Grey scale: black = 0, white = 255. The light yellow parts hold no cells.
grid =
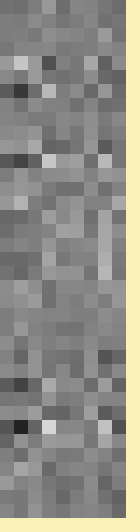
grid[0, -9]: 113
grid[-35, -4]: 132
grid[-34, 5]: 124
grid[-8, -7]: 156
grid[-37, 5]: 133
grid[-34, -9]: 119
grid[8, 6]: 142
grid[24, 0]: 141
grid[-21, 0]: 108
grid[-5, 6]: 140
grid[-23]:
[151, 178, 125, 114, 139, 147, 129, 129, 167]
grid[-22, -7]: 120
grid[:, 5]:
[133, 124, 132, 124, 119, 118, 138, 112, 132, 119, 117, 158, 147, 113, 147, 153, 158, 134, 130, 146, 135, 125, 127, 115, 127, 110, 109, 140, 126, 119, 135, 151, 122, 134, 114, 124, 131]
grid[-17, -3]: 133
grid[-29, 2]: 122
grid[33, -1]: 132
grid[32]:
[127, 109, 146, 134, 121, 122, 140, 131, 111]
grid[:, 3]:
[152, 129, 142, 135, 80, 117, 184, 129, 123, 111, 100, 198, 139, 122, 114, 157, 131, 149, 164, 152, 113, 112, 131, 124, 127, 119, 117, 170, 147, 104, 214, 155, 134, 106, 119, 124, 127]
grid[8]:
[132, 129, 122, 123, 135, 132, 142, 122, 135]
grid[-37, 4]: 109
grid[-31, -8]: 57
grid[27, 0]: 92
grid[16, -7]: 126
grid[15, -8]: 107
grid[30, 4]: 134
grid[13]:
[142, 150, 146, 122, 112, 113, 141, 112, 130]
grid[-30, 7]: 108
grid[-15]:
[125, 137, 133, 131, 132, 127, 127, 141, 134]
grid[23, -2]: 137
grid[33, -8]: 165
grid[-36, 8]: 118
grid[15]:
[104, 107, 120, 157, 137, 153, 112, 163, 114]
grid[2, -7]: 121
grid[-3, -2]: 101

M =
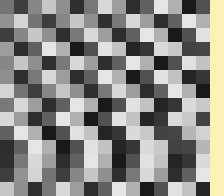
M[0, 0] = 116
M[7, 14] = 201
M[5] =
[143, 47, 120, 216, 157, 45, 97, 229, 176, 25, 81, 225, 194, 36, 54]
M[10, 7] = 194
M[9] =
[97, 229, 176, 25, 81, 225, 194, 36, 54, 218, 201, 66, 69, 182, 210]
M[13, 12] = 225
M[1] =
[146, 212, 116, 62, 135, 198, 143, 47, 120, 216, 157, 45, 97, 229, 176]
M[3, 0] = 157
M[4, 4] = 120
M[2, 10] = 229
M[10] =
[45, 97, 229, 176, 25, 81, 225, 194, 36, 54, 218, 201, 66, 69, 182]
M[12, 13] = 97
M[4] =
[135, 198, 143, 47, 120, 216, 157, 45, 97, 229, 176, 25, 81, 225, 194]
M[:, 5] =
[47, 198, 120, 25, 216, 45, 143, 229, 176, 225, 81, 97, 135, 157]
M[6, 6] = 47
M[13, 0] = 198
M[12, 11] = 157
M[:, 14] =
[81, 176, 225, 69, 194, 54, 25, 201, 66, 210, 182, 218, 229, 36]
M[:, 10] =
[97, 157, 229, 54, 176, 81, 45, 194, 36, 201, 218, 225, 216, 25]
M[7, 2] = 157
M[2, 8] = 45
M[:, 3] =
[198, 62, 143, 229, 47, 216, 135, 45, 97, 25, 176, 157, 116, 120]
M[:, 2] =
[135, 116, 198, 97, 143, 120, 62, 157, 45, 176, 229, 216, 212, 47]
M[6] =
[212, 116, 62, 135, 198, 143, 47, 120, 216, 157, 45, 97, 229, 176, 25]
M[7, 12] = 54
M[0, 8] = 157
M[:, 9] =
[45, 216, 97, 36, 229, 25, 157, 225, 194, 218, 54, 81, 120, 176]
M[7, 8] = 81
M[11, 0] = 47
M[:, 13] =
[25, 229, 81, 66, 225, 36, 176, 218, 201, 182, 69, 54, 97, 194]

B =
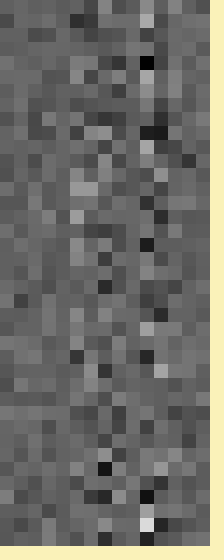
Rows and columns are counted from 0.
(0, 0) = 96
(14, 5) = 111
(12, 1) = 101
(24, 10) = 106
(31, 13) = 67
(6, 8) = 63
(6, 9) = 106
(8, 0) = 82
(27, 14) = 92
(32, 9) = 93
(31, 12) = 97
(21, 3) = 113
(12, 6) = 96
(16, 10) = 117
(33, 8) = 126
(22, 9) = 105
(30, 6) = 83
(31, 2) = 112
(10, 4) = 101
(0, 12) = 130
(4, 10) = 1
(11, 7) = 134
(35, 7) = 40
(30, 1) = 107
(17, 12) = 93
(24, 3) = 89
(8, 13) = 104
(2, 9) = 105
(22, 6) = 93
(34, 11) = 52
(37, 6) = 108
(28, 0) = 93
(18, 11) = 75
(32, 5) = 102
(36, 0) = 94
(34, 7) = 106
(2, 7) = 80
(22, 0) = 93
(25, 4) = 102

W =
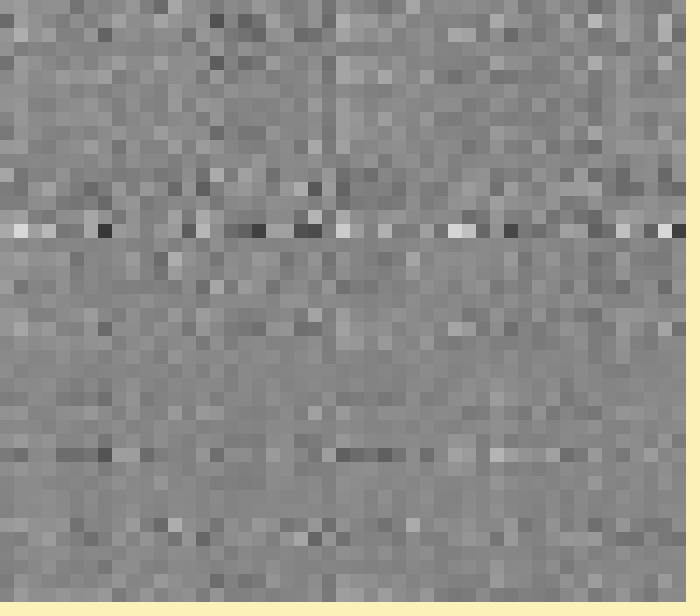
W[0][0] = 150
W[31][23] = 132
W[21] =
[140, 137, 135, 144, 138, 135, 130, 131, 136, 136, 143, 135, 133, 135, 126, 138, 137, 138, 137, 132, 145, 145, 133, 138, 136, 132, 130, 134, 130, 140, 134, 132, 137, 132, 136, 131, 141, 132, 137, 132, 143, 135, 140, 130, 131, 131, 140, 130, 130]
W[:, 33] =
[142, 128, 162, 136, 128, 125, 136, 123, 129, 129, 118, 133, 142, 155, 148, 109, 192, 136, 142, 143, 141, 132, 119, 154, 129, 133, 132, 141, 143, 122, 135, 146, 155, 143, 135, 138, 139, 145, 149, 133, 139, 129, 123]
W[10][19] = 134
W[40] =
[129, 131, 136, 144, 131, 128, 132, 118, 140, 141, 130, 128, 137, 136, 134, 130, 134, 138, 132, 142, 134, 131, 131, 133, 132, 131, 129, 131, 128, 136, 133, 128, 135, 139, 134, 149, 136, 137, 131, 141, 122, 133, 136, 134, 134, 136, 136, 134, 134]
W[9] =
[120, 146, 140, 131, 129, 136, 130, 139, 148, 137, 138, 155, 143, 140, 141, 107, 130, 118, 118, 147, 135, 133, 141, 119, 155, 148, 142, 134, 147, 132, 139, 132, 133, 129, 127, 153, 144, 137, 129, 127, 148, 129, 163, 140, 143, 140, 126, 156, 132]
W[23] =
[149, 165, 145, 152, 131, 129, 146, 105, 140, 141, 131, 143, 138, 119, 149, 136, 123, 119, 112, 146, 148, 111, 114, 130, 160, 145, 141, 144, 130, 139, 142, 130, 165, 154, 120, 141, 111, 131, 122, 132, 145, 139, 124, 121, 153, 139, 125, 164, 113]
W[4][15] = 93
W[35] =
[132, 139, 140, 142, 137, 130, 139, 130, 134, 137, 135, 133, 137, 136, 132, 138, 131, 134, 134, 136, 133, 133, 139, 129, 141, 139, 130, 142, 130, 136, 142, 131, 130, 138, 134, 139, 133, 132, 131, 137, 127, 137, 132, 130, 141, 136, 131, 134, 134]
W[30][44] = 130
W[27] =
[133, 139, 138, 142, 132, 126, 135, 124, 135, 143, 133, 129, 136, 134, 136, 136, 128, 137, 132, 139, 131, 134, 137, 134, 132, 137, 131, 132, 129, 136, 137, 128, 133, 141, 137, 145, 139, 136, 131, 139, 124, 137, 134, 132, 134, 138, 134, 136, 134]
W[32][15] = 111
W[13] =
[124, 117, 145, 161, 137, 124, 106, 122, 151, 126, 151, 138, 106, 147, 95, 127, 146, 151, 140, 124, 150, 171, 88, 156, 100, 129, 126, 128, 115, 137, 126, 121, 142, 155, 147, 113, 155, 135, 125, 147, 154, 154, 161, 122, 107, 111, 135, 116, 107]
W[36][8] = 136
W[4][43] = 139
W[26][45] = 134
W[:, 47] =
[120, 174, 172, 124, 168, 138, 130, 140, 138, 156, 140, 124, 104, 116, 136, 140, 216, 124, 122, 128, 108, 130, 138, 164, 138, 134, 132, 136, 136, 134, 136, 148, 134, 142, 144, 134, 138, 120, 120, 136, 134, 154, 138]
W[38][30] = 127
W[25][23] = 126
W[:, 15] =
[123, 81, 141, 150, 93, 152, 130, 146, 148, 107, 146, 138, 171, 127, 120, 150, 141, 143, 118, 129, 166, 138, 145, 136, 143, 136, 141, 136, 125, 148, 132, 136, 111, 139, 125, 138, 136, 118, 129, 141, 130, 109, 148]
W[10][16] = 133
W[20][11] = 128
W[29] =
[145, 148, 132, 133, 141, 142, 151, 139, 129, 144, 132, 130, 153, 128, 152, 148, 133, 129, 128, 131, 139, 127, 160, 129, 153, 138, 132, 141, 141, 138, 134, 138, 137, 122, 125, 142, 130, 121, 145, 121, 133, 123, 119, 136, 148, 146, 141, 134, 143]
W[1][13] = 140
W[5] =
[136, 152, 138, 141, 154, 147, 150, 158, 125, 133, 146, 134, 140, 143, 121, 152, 123, 134, 138, 125, 132, 133, 147, 119, 164, 158, 138, 166, 142, 135, 157, 124, 113, 125, 141, 117, 119, 126, 124, 125, 135, 148, 122, 132, 151, 131, 118, 138, 135]
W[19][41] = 133
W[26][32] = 130
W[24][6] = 145
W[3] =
[145, 126, 132, 129, 137, 132, 131, 133, 135, 132, 131, 136, 130, 141, 123, 150, 126, 144, 135, 126, 133, 137, 131, 139, 128, 130, 126, 132, 130, 133, 142, 132, 130, 136, 141, 135, 134, 132, 138, 134, 127, 137, 128, 129, 118, 135, 136, 124, 143]
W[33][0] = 140
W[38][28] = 121
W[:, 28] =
[129, 150, 129, 130, 145, 142, 135, 141, 137, 147, 143, 139, 125, 115, 122, 149, 122, 132, 125, 134, 128, 130, 145, 130, 137, 136, 130, 129, 125, 141, 136, 137, 115, 135, 137, 130, 130, 128, 121, 130, 128, 140, 140]
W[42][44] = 149
